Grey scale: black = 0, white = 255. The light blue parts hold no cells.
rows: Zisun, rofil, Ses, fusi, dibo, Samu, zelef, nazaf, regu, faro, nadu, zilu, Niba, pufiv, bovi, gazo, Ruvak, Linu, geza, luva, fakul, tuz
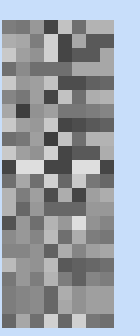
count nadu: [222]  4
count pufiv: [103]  4
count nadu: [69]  4
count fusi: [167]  3

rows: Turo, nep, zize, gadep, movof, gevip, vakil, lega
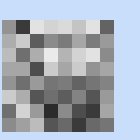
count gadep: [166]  4
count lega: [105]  2
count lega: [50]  0

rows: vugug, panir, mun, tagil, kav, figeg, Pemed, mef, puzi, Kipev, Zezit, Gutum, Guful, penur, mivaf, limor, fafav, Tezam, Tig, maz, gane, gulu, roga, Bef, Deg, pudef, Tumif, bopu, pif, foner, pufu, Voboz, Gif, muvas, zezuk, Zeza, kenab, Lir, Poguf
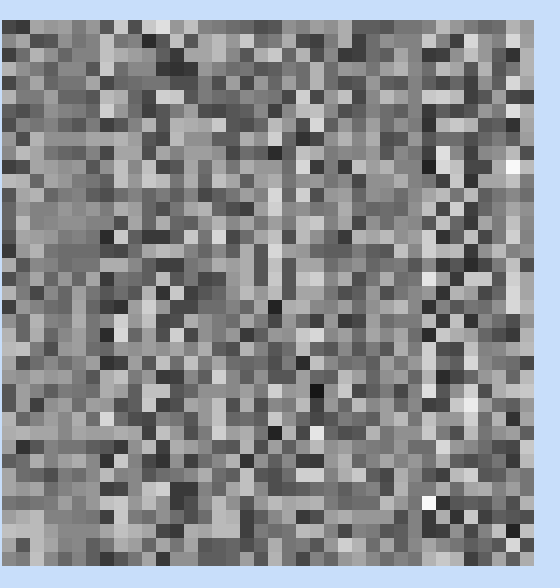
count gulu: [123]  5
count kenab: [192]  4
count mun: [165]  3
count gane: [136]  2
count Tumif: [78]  1
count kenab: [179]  2
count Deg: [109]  7

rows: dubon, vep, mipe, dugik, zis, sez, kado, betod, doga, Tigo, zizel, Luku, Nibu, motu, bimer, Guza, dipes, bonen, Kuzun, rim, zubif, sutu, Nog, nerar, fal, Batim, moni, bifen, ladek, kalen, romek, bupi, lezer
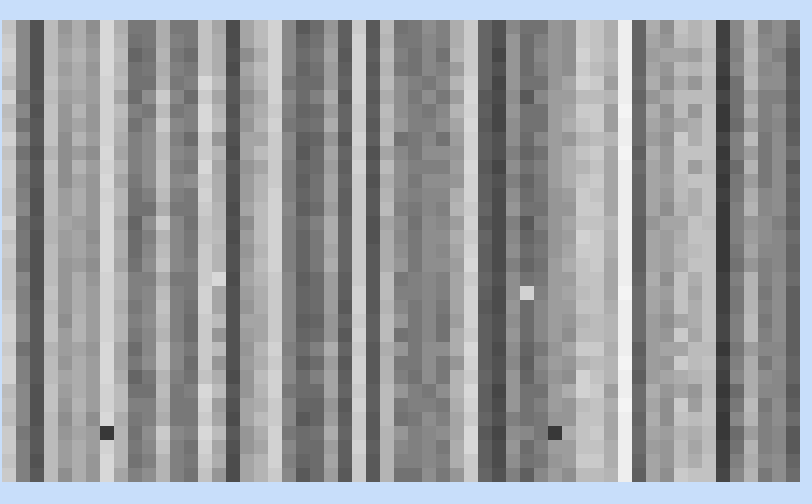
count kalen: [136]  4
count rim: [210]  5

